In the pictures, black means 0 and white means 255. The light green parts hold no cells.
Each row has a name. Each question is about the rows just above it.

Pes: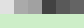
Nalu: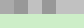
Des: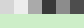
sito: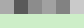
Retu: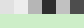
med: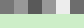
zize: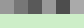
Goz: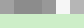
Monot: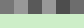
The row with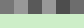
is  Monot
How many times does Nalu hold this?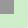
2
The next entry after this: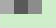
[161]
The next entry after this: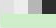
[193]
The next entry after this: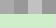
[193]

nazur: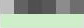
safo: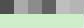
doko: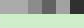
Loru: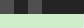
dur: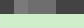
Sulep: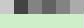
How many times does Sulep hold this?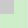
1
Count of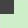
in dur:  3
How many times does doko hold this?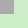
2
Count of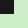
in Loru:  0

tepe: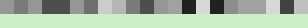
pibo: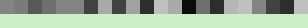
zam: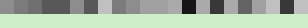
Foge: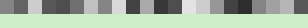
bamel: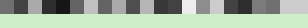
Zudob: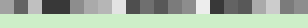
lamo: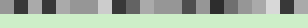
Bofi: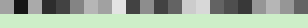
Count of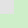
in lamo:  0
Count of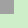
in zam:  3
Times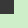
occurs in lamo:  4
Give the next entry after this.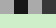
[170]
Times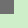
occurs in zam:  1
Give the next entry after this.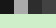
[132]
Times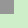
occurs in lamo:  7

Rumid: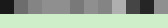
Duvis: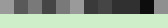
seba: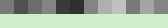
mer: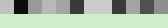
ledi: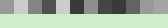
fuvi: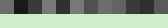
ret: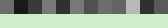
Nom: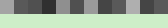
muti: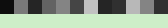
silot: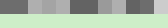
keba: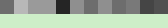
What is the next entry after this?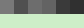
[89]
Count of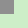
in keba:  2
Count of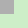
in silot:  3
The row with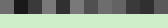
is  fuvi

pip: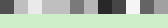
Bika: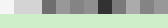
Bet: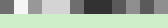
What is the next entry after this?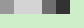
[50]
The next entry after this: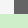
[161]
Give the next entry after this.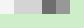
[132]
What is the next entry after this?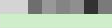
[171]
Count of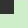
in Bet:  2

